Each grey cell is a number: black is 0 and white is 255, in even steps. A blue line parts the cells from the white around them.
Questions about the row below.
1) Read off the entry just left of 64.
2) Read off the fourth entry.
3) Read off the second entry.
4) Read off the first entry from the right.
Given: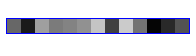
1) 196
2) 123
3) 26
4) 83

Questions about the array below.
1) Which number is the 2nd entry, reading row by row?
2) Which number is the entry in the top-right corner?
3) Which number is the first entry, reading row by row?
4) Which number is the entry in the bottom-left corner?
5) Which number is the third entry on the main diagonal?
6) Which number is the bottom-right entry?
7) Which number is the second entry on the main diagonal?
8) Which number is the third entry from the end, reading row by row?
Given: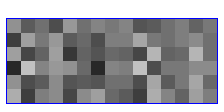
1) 91
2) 120
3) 145
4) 173
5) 99
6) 126
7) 159
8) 99

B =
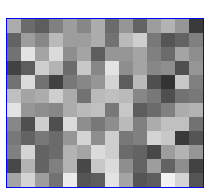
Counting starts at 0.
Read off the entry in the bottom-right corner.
85
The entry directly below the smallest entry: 79
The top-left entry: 172
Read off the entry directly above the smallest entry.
142
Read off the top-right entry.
58
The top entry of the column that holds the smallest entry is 179
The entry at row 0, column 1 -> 107
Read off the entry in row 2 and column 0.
114
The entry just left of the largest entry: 93
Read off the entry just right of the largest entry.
212
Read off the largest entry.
241
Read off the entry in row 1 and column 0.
99
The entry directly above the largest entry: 99
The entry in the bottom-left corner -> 164
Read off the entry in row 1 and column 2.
135
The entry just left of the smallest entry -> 79
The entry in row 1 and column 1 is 157
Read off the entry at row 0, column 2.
93

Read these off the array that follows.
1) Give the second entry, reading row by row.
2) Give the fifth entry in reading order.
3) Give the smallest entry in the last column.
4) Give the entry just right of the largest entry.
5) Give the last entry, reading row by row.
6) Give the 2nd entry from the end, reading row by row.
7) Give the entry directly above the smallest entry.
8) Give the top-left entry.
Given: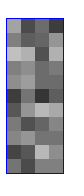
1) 75
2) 128
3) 61
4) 177
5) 128
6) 128
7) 108
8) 163

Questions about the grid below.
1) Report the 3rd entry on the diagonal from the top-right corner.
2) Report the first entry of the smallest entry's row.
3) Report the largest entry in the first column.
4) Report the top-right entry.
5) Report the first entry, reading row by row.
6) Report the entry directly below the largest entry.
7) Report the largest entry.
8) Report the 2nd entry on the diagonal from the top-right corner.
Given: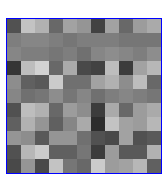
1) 134
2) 96
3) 149
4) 170
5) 81
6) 89
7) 210
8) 118

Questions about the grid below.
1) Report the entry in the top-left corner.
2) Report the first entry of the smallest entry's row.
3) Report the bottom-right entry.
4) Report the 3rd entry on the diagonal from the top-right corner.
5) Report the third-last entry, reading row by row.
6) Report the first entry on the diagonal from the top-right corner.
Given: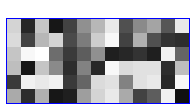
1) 212
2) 170
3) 17
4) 31
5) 93
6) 233
